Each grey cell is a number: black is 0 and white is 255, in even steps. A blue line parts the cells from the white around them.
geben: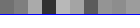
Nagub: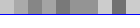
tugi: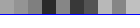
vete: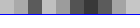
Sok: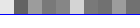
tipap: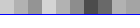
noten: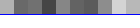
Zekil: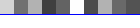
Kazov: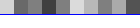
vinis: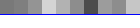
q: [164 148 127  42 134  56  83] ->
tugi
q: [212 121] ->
Sok
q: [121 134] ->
Sok
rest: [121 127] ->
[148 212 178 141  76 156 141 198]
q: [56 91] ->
vete
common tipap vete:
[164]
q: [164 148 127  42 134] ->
tugi

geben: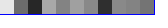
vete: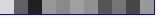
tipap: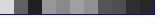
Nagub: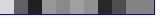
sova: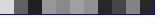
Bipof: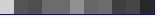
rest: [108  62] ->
[70 39]
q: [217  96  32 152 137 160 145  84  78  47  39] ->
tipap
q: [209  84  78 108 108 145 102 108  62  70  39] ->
Bipof
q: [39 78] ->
Nagub
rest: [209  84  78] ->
[108 108 145 102 108  62  70  39]
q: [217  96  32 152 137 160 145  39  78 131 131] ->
Nagub

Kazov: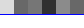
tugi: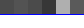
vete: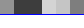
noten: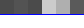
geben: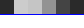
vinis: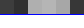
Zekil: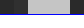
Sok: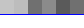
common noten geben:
[204]
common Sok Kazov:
[139]
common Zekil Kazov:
[48]
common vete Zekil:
[197]

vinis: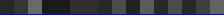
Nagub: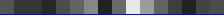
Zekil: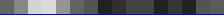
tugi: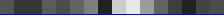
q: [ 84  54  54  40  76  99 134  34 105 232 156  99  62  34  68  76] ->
Nagub
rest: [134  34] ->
[105 232 156  99  62  34  68  76]

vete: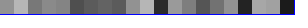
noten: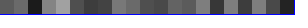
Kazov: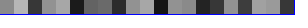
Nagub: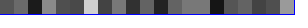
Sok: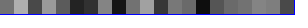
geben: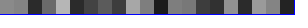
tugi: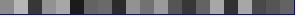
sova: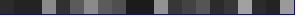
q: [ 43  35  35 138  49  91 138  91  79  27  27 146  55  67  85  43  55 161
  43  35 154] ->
sova
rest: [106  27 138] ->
[ 79  73 208  67 120  49  99  35  99 120 120  21  85  99  67  79 154]

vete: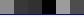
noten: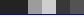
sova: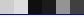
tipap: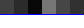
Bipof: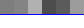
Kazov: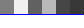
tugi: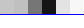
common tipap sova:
[64]
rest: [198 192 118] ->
[ 21 227 247]
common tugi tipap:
[118]

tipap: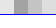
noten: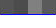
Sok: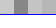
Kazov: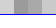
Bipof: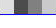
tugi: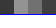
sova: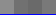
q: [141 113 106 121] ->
sova
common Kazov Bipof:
[202]
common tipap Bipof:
[222]
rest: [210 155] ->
[169 202]

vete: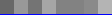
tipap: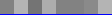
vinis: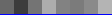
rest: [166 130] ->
[130 138 180]
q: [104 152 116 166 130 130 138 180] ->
vete
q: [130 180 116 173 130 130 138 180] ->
tipap
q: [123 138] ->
vinis
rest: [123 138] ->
[180]
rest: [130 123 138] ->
[180]

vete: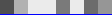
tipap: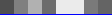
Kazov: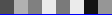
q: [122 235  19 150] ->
Kazov
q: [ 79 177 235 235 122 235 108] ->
vete
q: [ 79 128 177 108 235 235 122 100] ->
tipap

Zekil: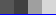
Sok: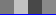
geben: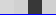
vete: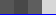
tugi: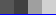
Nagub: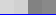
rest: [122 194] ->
[ 72 137]
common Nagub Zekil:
[215]
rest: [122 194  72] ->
[137]
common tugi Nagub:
[209]
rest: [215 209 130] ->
[137]
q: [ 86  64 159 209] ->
tugi
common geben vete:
[215]

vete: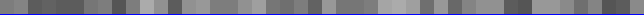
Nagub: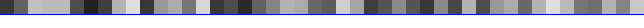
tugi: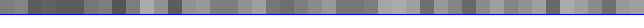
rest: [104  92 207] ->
[165  63  85 138  85  55 138  71 179  77 152 171 104 179 222 186 118 111
 179 132 200]
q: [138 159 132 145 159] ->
tugi
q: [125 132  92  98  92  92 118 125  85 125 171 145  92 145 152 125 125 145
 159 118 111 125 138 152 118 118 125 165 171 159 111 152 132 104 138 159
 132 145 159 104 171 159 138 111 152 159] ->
tugi

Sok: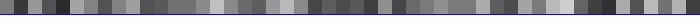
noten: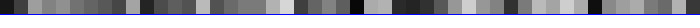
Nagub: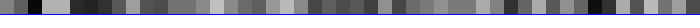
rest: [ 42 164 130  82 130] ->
[158  82  88 114 114 137 192 137 106  94 151 186 137  70  94  76  88  63
 144  70 106 122 144 122 122 171  94  76 164 122 186 206 100  63  49 171
  82 186 114 178  63]
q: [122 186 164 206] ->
noten
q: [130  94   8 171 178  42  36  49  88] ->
noten

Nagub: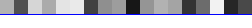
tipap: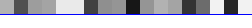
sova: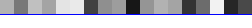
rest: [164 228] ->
[234  65 143 157  23 149 178 164  51 108 242  38  73]
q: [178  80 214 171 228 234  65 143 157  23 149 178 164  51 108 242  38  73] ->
Nagub

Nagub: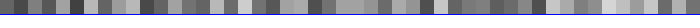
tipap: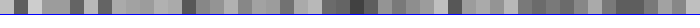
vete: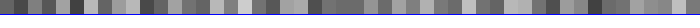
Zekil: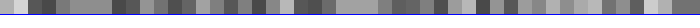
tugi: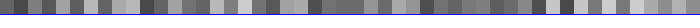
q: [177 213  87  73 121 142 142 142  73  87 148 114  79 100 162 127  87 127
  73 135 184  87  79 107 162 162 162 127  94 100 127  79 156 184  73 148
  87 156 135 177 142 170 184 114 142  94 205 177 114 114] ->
Zekil
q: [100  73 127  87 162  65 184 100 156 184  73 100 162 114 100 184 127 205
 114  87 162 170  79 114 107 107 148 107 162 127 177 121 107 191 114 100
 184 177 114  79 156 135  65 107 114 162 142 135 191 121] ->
vete
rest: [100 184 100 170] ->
[162 156 177 170  87 135 148 177 135 162 156 114 170 184 107 100  65  94
 148 121 142 156 191  87 156 170 148 184 121 107 121 107 135 170 121  94
  94 121 162 135 191]
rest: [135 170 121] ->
[ 94  94 121 162 135 191]
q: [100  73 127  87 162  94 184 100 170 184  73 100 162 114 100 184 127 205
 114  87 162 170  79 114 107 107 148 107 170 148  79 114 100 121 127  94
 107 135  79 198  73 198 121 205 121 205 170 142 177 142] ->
tugi
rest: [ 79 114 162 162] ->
[148 107 170 148  79 198 100 121 127  94 107 135  79 198 170 127 142 213
 191 156 198 107 177 114]
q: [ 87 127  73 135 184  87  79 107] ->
Zekil

